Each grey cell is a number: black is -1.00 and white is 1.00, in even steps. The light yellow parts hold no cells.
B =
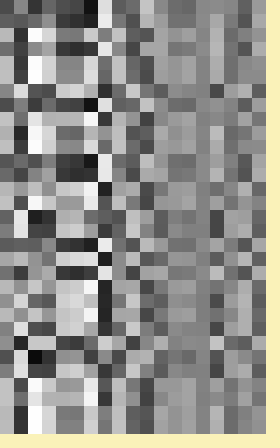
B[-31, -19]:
-0.41
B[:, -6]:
[-0.19, -0.11, 0.25, -0.04, 0.27, 0.28, 0.04, -0.18, 0.28, 0.22, 0.27, -0.15, -0.06, 0.23, 0.29, -0.10, 0.00, -0.12, 0.16, -0.04, 0.24, 0.08, 0.24, 0.03, 0.08, -0.18, 0.00, 0.28, 0.28, 0.25, 0.26]
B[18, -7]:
0.18
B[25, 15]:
-0.35
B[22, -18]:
0.13
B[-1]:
[0.47, -0.59, 0.99, 0.66, 0.01, 0.01, 0.63, -0.08, 0.51, -0.22, -0.37, 0.27, 0.16, 0.26, 0.03, 0.38, -0.15, 0.04, 0.14]
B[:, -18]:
[0.06, -0.31, -0.61, -0.49, -0.55, -0.49, 0.72, -0.01, -0.13, -0.69, -0.52, -0.17, -0.46, 0.20, -0.39, 0.80, 0.78, -0.25, 0.45, -0.53, 0.14, 0.66, 0.13, 0.75, -0.70, 0.70, 0.76, -0.41, -0.14, -0.62, -0.59]
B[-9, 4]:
0.54
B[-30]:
[-0.26, -0.31, -0.18, 0.12, -0.54, -0.62, -0.73, 0.84, -0.07, -0.37, 0.42, 0.22, -0.11, -0.11, 0.08, 0.32, -0.04, -0.34, 0.32]
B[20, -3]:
0.06
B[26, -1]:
-0.27
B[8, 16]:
-0.03
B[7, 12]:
-0.15
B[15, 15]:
-0.45
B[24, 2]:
0.57
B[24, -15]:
-0.46
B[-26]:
[0.50, -0.49, 0.99, 0.63, 0.09, 0.09, 0.73, -0.20, 0.51, -0.15, -0.41, 0.24, 0.18, 0.28, 0.03, 0.33, -0.13, 0.09, 0.09]
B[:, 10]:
[0.54, 0.42, -0.34, 0.30, -0.38, -0.41, -0.08, 0.52, -0.48, -0.26, -0.41, 0.49, 0.33, -0.42, -0.45, 0.23, 0.02, 0.46, -0.32, 0.27, -0.44, -0.15, -0.44, -0.03, 0.06, 0.40, 0.00, -0.44, -0.48, -0.33, -0.37]
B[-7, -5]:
0.07
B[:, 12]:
[-0.15, -0.11, 0.15, -0.08, 0.17, 0.18, 0.10, -0.15, 0.21, 0.13, 0.19, -0.13, -0.09, 0.21, 0.20, -0.01, 0.08, -0.11, 0.18, -0.07, 0.21, 0.12, 0.21, 0.08, 0.02, -0.08, 0.07, 0.19, 0.22, 0.15, 0.16]
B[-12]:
[-0.11, -0.53, 0.17, 0.34, -0.56, -0.63, -0.51, 0.79, 0.10, -0.47, 0.27, 0.31, -0.07, -0.04, 0.08, 0.47, -0.11, -0.34, 0.35]
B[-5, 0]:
-0.02
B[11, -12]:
0.83
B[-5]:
[-0.02, 0.76, -0.46, -0.48, 0.55, 0.62, 0.26, -0.56, -0.21, 0.56, 0.00, -0.29, 0.07, 0.00, 0.01, -0.45, 0.24, 0.35, -0.27]
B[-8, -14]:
0.64
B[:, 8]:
[-0.28, -0.07, 0.52, 0.07, 0.52, 0.51, -0.15, -0.25, 0.41, 0.49, 0.51, -0.16, 0.04, 0.26, 0.49, -0.36, -0.22, -0.11, 0.09, 0.10, 0.29, -0.08, 0.30, -0.19, 0.30, -0.43, -0.21, 0.49, 0.42, 0.50, 0.51]
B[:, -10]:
[-0.16, -0.37, -0.26, -0.45, -0.20, -0.15, 0.57, -0.19, 0.15, -0.35, -0.16, -0.28, -0.42, 0.34, -0.05, 0.50, 0.56, -0.35, 0.47, -0.47, 0.31, 0.56, 0.31, 0.58, -0.49, 0.34, 0.56, -0.07, 0.13, -0.26, -0.22]
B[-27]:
[0.49, -0.55, 0.98, 0.65, 0.04, 0.04, 0.68, -0.14, 0.52, -0.20, -0.38, 0.26, 0.17, 0.27, 0.03, 0.36, -0.13, 0.07, 0.12]
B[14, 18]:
0.03
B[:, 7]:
[0.74, 0.84, -0.02, 0.81, -0.14, -0.20, -0.62, 0.76, -0.56, 0.15, -0.18, 0.83, 0.82, -0.73, -0.34, -0.26, -0.54, 0.84, -0.76, 0.79, -0.71, -0.69, -0.71, -0.59, 0.61, 0.08, -0.56, -0.32, -0.56, -0.01, -0.08]
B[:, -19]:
[-0.41, -0.26, 0.45, -0.14, 0.49, 0.50, 0.05, -0.40, 0.52, 0.39, 0.50, -0.33, -0.18, 0.43, 0.51, -0.23, -0.03, -0.29, 0.30, -0.11, 0.44, 0.13, 0.45, 0.01, 0.12, -0.37, -0.02, 0.52, 0.52, 0.45, 0.47]

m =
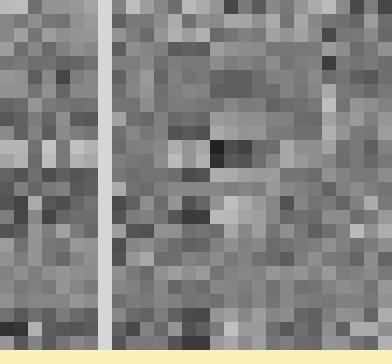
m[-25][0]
0.46
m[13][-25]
-0.06
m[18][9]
0.17
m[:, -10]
[-0.29, 0.13, -0.05, 0.09, -0.04, -0.14, -0.15, -0.02, 0.11, 0.17, -0.17, -0.13, 0.20, -0.01, 0.19, 0.25, 0.22, 0.07, -0.11, 0.02, 0.06, 0.04, 0.22, 0.21, 0.24]
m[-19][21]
-0.07
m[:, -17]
[0.05, 0.10, 0.17, -0.01, -0.12, -0.20, -0.12, -0.11, 0.00, 0.01, 0.07, 0.10, -0.10, -0.01, -0.15, -0.10, 0.13, -0.03, -0.14, 0.14, 0.05, 0.04, -0.02, -0.18, -0.04]
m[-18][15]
-0.09
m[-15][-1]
0.02
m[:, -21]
[0.68, 0.68, 0.68, 0.68, 0.68, 0.68, 0.68, 0.68, 0.68, 0.68, 0.68, 0.68, 0.68, 0.68, 0.68, 0.68, 0.68, 0.68, 0.68, 0.68, 0.68, 0.68, 0.68, 0.68, 0.68]
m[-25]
[0.46, 0.48, -0.13, 0.15, 0.16, 0.19, 0.28, 0.68, 0.01, 0.48, 0.23, 0.05, -0.14, 0.44, 0.33, 0.17, -0.44, -0.04, -0.29, 0.07, -0.06, 0.17, 0.33, 0.47, 0.08, -0.42, -0.02, -0.44]
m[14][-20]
-0.41
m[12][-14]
-0.36
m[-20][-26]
-0.26
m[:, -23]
[0.19, 0.14, 0.16, 0.12, -0.21, -0.02, 0.06, -0.12, -0.28, -0.02, 0.51, 0.39, -0.33, -0.30, -0.21, -0.14, -0.03, 0.19, 0.03, 0.12, 0.05, 0.17, -0.17, -0.33, 0.07]
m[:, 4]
[0.16, -0.10, 0.12, 0.01, -0.22, -0.44, -0.20, -0.09, 0.11, 0.08, -0.06, -0.05, -0.25, 0.00, -0.38, -0.20, 0.26, -0.08, -0.18, 0.16, 0.16, 0.04, -0.03, -0.32, -0.09]
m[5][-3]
-0.25
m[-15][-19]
-0.01
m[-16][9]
0.05
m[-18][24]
-0.09
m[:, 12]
[-0.14, 0.34, 0.37, -0.28, -0.02, 0.01, -0.02, -0.03, -0.18, -0.36, 0.35, 0.46, -0.14, 0.07, 0.16, -0.33, 0.13, -0.14, -0.13, 0.22, -0.19, 0.00, -0.24, 0.16, -0.34]
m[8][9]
-0.12
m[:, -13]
[0.17, 0.08, -0.17, 0.22, 0.10, -0.19, -0.24, -0.09, 0.21, 0.32, -0.73, -0.62, 0.35, 0.07, 0.15, 0.45, -0.15, 0.01, 0.09, -0.08, 0.05, -0.12, 0.17, -0.03, 0.21]
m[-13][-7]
-0.08
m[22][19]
0.04
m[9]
[0.08, -0.24, 0.03, -0.28, 0.08, -0.02, -0.08, 0.68, -0.12, 0.05, -0.07, 0.01, -0.36, -0.30, -0.37, 0.32, 0.24, 0.16, 0.17, -0.03, -0.05, -0.12, -0.12, 0.37, 0.16, -0.04, -0.07, 0.23]
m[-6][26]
0.08
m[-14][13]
0.18
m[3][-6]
-0.04
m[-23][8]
0.15
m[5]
[0.18, 0.13, -0.26, 0.07, -0.44, -0.02, 0.06, 0.68, -0.23, 0.03, 0.20, -0.20, 0.01, -0.10, -0.06, -0.19, -0.26, -0.25, -0.14, 0.01, 0.03, -0.04, 0.08, -0.15, -0.09, -0.25, -0.31, -0.13]
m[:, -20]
[0.01, -0.24, 0.15, -0.26, -0.02, -0.23, -0.14, -0.08, 0.26, -0.12, -0.15, -0.02, -0.07, 0.33, -0.41, -0.34, 0.23, -0.37, -0.34, 0.12, 0.04, -0.12, 0.05, -0.23, -0.33]
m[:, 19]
[0.07, 0.33, 0.26, -0.07, 0.10, 0.01, -0.15, -0.22, 0.02, -0.03, -0.14, 0.06, 0.22, 0.19, 0.05, 0.05, -0.08, -0.15, -0.16, 0.17, -0.11, -0.09, 0.04, -0.13, -0.08]
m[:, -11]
[-0.04, 0.29, 0.01, 0.10, 0.03, -0.25, -0.25, -0.03, 0.12, 0.16, -0.48, -0.35, 0.24, 0.04, 0.33, 0.29, 0.06, 0.01, 0.03, 0.05, -0.02, -0.06, 0.07, 0.21, 0.09]
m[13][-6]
-0.05
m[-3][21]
-0.19

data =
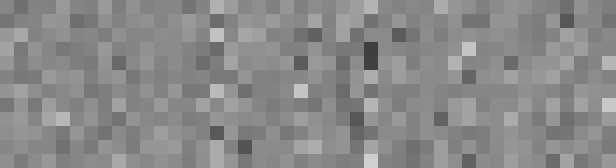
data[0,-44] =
0.05
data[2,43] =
0.07
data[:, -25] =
[0.01, 0.21, 0.03, 0.15, 0.10, 0.01, 0.03, -0.03, 0.02, 0.12, 0.09, 0.06]
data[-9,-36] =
0.02
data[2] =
[0.19, 0.32, 0.03, 0.08, 0.14, 0.04, 0.06, -0.01, 0.13, 0.05, 0.05, 0.10, 0.09, 0.17, 0.04, 0.51, 0.07, 0.30, 0.25, 0.03, 0.05, -0.11, -0.24, 0.04, 0.26, -0.11, 0.08, 0.08, -0.29, -0.08, 0.10, -0.01, 0.10, 0.14, 0.09, 0.13, 0.09, 0.03, -0.03, 0.03, 0.27, 0.16, 0.00, 0.07]
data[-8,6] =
-0.04
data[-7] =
[0.03, -0.06, -0.04, 0.21, 0.13, 0.16, 0.00, 0.12, 0.17, -0.07, 0.06, 0.00, 0.05, 0.03, 0.04, -0.04, -0.05, 0.17, 0.02, 0.01, 0.05, 0.06, 0.14, 0.03, -0.06, 0.15, 0.35, 0.08, 0.23, 0.14, 0.08, 0.09, 0.17, -0.21, 0.11, 0.14, 0.27, 0.14, 0.19, 0.26, 0.05, 0.00, 0.10, 0.03]
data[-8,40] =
0.27
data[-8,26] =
-0.49
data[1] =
[-0.08, 0.02, 0.04, 0.18, 0.15, -0.13, -0.07, 0.12, 0.03, 0.10, 0.13, 0.04, 0.11, 0.20, 0.11, -0.15, 0.03, 0.18, 0.13, 0.21, 0.09, 0.07, 0.29, 0.02, 0.28, 0.22, -0.11, 0.03, 0.17, 0.02, 0.08, 0.04, 0.13, -0.09, -0.09, 0.16, 0.15, 0.02, -0.02, 0.17, -0.32, 0.06, 0.06, -0.10]
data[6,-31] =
-0.06
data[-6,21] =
0.54
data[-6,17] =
-0.13
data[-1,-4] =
0.28
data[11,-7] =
0.12
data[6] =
[0.16, 0.26, 0.11, 0.02, 0.07, 0.13, -0.07, -0.01, 0.08, 0.03, 0.14, 0.03, 0.18, -0.06, -0.05, 0.46, 0.17, -0.13, 0.02, 0.03, 0.08, 0.54, 0.00, 0.03, -0.15, 0.17, -0.10, 0.05, 0.01, 0.00, 0.09, 0.04, 0.01, 0.06, 0.05, 0.06, 0.05, 0.12, 0.08, 0.05, -0.03, 0.18, 0.14, 0.12]
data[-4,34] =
0.13
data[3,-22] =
0.15
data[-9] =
[0.28, -0.05, 0.15, 0.05, -0.06, -0.01, 0.03, 0.19, 0.02, 0.04, 0.14, 0.08, 0.09, 0.03, -0.03, -0.16, 0.21, 0.13, 0.13, 0.15, 0.00, 0.01, 0.15, 0.00, -0.06, -0.05, -0.51, 0.08, 0.05, 0.02, 0.06, 0.07, 0.13, 0.54, 0.04, 0.05, 0.10, 0.05, 0.00, 0.20, 0.12, 0.23, 0.06, 0.05]
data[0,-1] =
-0.02
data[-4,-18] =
0.18
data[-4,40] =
-0.13
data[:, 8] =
[-0.01, 0.03, 0.13, 0.02, -0.18, 0.17, 0.08, 0.26, -0.09, 0.08, 0.10, 0.32]
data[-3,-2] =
0.17
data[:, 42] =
[0.04, 0.06, 0.00, 0.06, 0.04, 0.10, 0.14, 0.11, 0.04, 0.17, 0.07, 0.04]
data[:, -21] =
[0.05, 0.02, 0.04, 0.00, 0.15, 0.03, 0.03, 0.11, 0.07, 0.09, 0.11, 0.05]
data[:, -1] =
[-0.02, -0.10, 0.07, 0.05, 0.43, 0.03, 0.12, 0.57, 0.21, -0.01, -0.04, 0.19]
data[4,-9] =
0.12
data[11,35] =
0.07
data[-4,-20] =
-0.03
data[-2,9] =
-0.03
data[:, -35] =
[0.14, 0.10, 0.05, 0.04, 0.07, -0.07, 0.03, 0.02, 0.15, -0.02, -0.03, 0.12]
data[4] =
[0.18, -0.03, 0.10, 0.06, 0.08, -0.01, -0.04, 0.15, -0.18, 0.07, 0.17, 0.03, 0.09, 0.01, -0.15, -0.02, 0.29, 0.08, 0.12, 0.10, 0.18, -0.28, 0.20, 0.15, -0.17, 0.10, -0.49, 0.16, 0.23, -0.01, 0.11, 0.08, 0.40, 0.04, 0.06, 0.12, -0.17, 0.08, 0.16, 0.16, 0.27, -0.02, 0.04, 0.43]
